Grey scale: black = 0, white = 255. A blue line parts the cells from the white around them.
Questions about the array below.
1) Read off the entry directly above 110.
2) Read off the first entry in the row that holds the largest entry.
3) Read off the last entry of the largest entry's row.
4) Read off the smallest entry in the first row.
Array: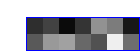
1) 24
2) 89
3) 110
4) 11

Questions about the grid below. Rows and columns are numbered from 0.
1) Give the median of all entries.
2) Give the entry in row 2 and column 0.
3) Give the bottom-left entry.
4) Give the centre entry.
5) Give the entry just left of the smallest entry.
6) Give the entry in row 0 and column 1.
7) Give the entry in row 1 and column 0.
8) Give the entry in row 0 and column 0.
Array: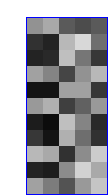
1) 124
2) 35
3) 161
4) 63
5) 28
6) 169
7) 49
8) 146

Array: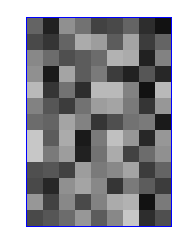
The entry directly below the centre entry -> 122
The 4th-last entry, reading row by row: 136
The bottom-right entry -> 79
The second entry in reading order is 33
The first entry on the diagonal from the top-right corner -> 18
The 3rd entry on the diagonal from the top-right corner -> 171
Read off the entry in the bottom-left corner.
73
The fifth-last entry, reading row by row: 92
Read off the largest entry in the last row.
199
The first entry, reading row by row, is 100
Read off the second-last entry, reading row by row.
45
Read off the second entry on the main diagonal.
53
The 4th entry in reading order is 114
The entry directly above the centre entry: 157
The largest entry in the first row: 144
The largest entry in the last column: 185
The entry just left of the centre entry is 130
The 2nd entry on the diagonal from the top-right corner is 60

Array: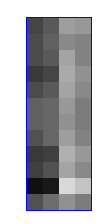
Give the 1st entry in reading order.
69
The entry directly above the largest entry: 164
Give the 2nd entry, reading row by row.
89
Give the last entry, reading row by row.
124
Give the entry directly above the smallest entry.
63
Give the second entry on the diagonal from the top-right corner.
137
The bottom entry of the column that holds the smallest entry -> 81
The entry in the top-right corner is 152
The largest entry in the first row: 158
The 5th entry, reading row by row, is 75
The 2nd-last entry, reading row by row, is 145
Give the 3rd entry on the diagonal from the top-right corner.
89
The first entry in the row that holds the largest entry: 16
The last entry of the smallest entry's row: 195

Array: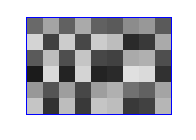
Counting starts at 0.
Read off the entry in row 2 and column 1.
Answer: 189
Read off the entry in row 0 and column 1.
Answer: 164
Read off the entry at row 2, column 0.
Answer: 90
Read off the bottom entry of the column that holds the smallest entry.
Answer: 197
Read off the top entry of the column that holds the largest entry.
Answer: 140
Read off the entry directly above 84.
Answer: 218
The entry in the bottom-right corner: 182
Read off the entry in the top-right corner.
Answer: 90
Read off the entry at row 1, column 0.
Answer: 212
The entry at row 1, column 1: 65
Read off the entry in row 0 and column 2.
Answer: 97
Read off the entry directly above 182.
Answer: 164
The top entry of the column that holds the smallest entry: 105
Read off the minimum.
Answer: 27
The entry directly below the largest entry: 113

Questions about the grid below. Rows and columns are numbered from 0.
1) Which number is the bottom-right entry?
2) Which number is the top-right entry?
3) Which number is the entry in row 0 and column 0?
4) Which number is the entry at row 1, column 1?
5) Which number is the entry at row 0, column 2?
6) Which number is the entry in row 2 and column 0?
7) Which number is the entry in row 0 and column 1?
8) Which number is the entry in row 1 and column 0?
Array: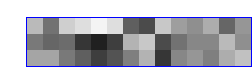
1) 193
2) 150
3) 186
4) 102
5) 207
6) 165
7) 114
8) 121

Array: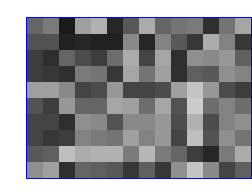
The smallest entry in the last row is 47
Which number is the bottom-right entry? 95
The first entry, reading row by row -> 101
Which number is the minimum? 26
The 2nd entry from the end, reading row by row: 68
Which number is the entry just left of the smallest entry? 122
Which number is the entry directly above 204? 196
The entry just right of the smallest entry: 159
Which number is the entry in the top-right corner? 165
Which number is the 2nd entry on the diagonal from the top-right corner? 130
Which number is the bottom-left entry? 143
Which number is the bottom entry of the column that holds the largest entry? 196
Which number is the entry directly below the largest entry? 177
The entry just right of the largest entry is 109
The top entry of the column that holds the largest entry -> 122
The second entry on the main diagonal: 82
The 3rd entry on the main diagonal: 101
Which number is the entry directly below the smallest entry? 33

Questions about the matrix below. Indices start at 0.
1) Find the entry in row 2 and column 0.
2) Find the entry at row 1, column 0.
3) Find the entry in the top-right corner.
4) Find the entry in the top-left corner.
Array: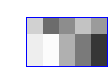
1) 238
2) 238
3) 155
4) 209
